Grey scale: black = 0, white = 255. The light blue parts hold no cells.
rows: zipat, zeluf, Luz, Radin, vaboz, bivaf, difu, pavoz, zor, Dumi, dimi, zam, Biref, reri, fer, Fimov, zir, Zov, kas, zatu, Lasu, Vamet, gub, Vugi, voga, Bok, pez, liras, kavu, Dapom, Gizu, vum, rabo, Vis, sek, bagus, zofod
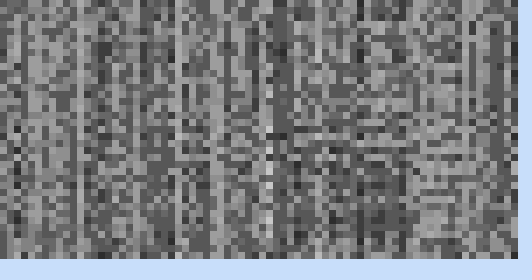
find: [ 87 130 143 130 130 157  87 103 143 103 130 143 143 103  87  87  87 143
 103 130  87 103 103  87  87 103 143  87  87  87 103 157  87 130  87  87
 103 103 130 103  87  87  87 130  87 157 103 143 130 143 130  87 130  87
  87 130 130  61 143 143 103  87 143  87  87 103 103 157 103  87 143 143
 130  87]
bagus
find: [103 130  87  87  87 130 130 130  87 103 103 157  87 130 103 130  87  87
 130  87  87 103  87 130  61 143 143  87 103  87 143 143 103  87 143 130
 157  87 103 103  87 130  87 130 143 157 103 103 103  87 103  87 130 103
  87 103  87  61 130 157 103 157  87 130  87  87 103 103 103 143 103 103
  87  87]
Bok
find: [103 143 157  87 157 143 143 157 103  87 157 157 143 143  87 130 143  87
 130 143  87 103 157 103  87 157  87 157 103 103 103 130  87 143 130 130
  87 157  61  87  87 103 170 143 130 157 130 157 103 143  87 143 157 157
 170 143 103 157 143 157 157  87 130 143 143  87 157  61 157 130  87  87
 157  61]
Radin
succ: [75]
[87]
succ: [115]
[87]

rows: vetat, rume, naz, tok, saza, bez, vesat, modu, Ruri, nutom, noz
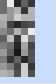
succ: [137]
[111]
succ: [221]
[123]
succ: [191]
[54]

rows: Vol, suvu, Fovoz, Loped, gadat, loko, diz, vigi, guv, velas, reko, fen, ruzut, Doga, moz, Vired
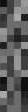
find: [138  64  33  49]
loko
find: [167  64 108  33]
Doga
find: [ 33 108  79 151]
diz
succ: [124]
[64]
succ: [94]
[64]
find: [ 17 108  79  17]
fen

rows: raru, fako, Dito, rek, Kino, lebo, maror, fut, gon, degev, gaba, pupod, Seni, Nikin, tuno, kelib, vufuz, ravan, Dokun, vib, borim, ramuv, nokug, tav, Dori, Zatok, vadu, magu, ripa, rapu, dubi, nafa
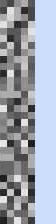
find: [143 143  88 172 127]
ramuv
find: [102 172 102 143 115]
pupod
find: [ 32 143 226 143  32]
Zatok
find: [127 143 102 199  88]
degev
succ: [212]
[172]
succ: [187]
[102]
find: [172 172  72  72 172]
nokug

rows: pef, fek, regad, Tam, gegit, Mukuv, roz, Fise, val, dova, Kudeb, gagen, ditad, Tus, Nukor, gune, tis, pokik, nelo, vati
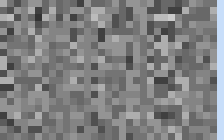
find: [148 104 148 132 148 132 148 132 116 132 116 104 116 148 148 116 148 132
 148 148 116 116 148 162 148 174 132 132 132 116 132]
Nukor
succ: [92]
[64]
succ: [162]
[148]

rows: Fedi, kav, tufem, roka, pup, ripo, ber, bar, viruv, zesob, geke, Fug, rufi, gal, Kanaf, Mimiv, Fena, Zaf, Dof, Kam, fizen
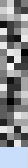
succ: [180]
[122]
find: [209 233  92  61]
kav
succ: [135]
[209]
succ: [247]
[61]
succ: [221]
[2]
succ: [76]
[2]

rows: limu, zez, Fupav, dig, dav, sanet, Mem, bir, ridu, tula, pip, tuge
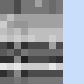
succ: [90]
[106]
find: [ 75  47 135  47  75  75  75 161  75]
Mem
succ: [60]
[47]
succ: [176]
[190]
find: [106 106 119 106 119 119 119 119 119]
tuge
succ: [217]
[231]

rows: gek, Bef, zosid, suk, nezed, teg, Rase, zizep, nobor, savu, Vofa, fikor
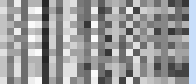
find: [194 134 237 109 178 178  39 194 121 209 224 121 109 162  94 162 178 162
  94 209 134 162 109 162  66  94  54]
gek
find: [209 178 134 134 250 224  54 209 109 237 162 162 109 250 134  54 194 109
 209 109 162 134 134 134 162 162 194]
teg
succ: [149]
[134]
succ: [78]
[66]

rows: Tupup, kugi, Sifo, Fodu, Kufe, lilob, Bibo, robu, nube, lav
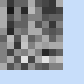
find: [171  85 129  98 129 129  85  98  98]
Sifo
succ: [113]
[171]
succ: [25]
[129]
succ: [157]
[171]

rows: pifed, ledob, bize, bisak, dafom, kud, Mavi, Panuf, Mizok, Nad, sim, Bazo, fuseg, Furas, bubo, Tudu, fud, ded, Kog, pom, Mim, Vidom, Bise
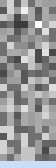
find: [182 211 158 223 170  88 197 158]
Tudu
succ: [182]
[211]
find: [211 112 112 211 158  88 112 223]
fuseg
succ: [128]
[170]
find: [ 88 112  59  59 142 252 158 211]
bisak

